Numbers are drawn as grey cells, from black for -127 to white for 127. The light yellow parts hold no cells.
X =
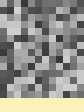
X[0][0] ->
51
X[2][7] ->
25
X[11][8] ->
76
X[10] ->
[-38, -43, -60, -5, 41, -6, -28, -19, -15, 36, 55, 73]
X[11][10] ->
-25
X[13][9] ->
-59
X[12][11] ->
6
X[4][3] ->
-25
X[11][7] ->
27
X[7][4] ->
-37
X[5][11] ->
-50
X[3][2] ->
71
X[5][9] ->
4
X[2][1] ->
14
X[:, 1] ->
[-28, -67, 14, 71, 79, 29, -56, -25, -29, -55, -43, -48, 70, 26]
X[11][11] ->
74
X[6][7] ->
39
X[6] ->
[-50, -56, 78, 29, 40, -5, -60, 39, 24, -17, -46, 59]
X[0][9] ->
6
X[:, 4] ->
[8, -49, 31, 43, 72, -18, 40, -37, 41, -67, 41, 73, -43, 10]
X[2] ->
[71, 14, 47, -38, 31, 5, -9, 25, -54, -33, 31, 59]
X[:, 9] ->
[6, 29, -33, 14, 14, 4, -17, 70, 78, -54, 36, 64, 79, -59]
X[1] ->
[-48, -67, 82, -16, -49, -53, -25, -35, 53, 29, -57, -24]
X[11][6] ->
-30
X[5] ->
[-24, 29, -50, -63, -18, 26, 14, 72, -71, 4, -31, -50]
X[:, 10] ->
[-6, -57, 31, 43, -1, -31, -46, 47, -6, -14, 55, -25, 77, 2]
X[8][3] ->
42

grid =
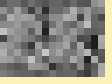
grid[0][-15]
-37
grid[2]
[-20, 47, 26, 34, 26, -32, -33, 12, 14, 45, 34, -59, 29, -26, -51]
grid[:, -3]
[-44, 24, 29, 61, -27, -46, -70, 51, -93, -60, -69]
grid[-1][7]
-12
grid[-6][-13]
20
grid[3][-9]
-70
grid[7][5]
9
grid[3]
[10, 13, 26, 3, 11, 19, -70, -13, 22, -12, -26, 13, 61, -26, -21]
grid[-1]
[-3, -14, -25, -28, -27, -41, -30, -12, -31, -26, -24, -51, -69, -25, 41]
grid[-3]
[33, 27, 0, 13, 64, 4, -37, 6, 4, -11, 39, 8, -93, 41, -43]
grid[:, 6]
[-43, -83, -33, -70, -95, -57, -20, 71, -37, 7, -30]
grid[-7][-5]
24
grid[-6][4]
-7
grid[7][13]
-59
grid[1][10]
46
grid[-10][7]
-21
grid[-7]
[64, 31, 16, 12, -31, 22, -95, 33, 17, -5, 24, -3, -27, -33, -27]
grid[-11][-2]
15
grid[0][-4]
-41
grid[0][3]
-40
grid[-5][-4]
39
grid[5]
[-58, 7, 20, 3, -7, -33, -57, -26, -7, 25, 4, -53, -46, -98, 42]
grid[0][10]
-21
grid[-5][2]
-2
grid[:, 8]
[-26, -22, 14, 22, 17, -7, 17, 35, 4, -39, -31]
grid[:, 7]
[-27, -21, 12, -13, 33, -26, 9, 14, 6, -76, -12]
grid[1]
[18, -13, 30, -11, -63, -5, -83, -21, -22, -4, 46, 2, 24, -8, 1]

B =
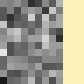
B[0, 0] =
8
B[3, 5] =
-33
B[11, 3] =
1
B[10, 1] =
-43
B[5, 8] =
-81
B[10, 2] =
-49
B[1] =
[-38, 1, -54, 9, 28, 12, -69, 69, -1]
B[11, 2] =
-19
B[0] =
[8, 1, 17, -10, -78, -60, 9, -35, 52]
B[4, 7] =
-26
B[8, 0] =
-25
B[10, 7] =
54
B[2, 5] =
-33
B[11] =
[-102, -25, -19, 1, 57, -31, 24, -48, 23]
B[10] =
[19, -43, -49, -18, 15, -18, 1, 54, 31]
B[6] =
[33, -46, -17, -27, 3, -36, 65, 29, 28]
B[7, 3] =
-22
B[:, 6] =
[9, -69, 73, 51, 42, 84, 65, 12, 8, -42, 1, 24]
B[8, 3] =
3
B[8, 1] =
18
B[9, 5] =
33
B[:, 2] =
[17, -54, -42, -24, 70, 55, -17, -23, 12, 20, -49, -19]
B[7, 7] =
28
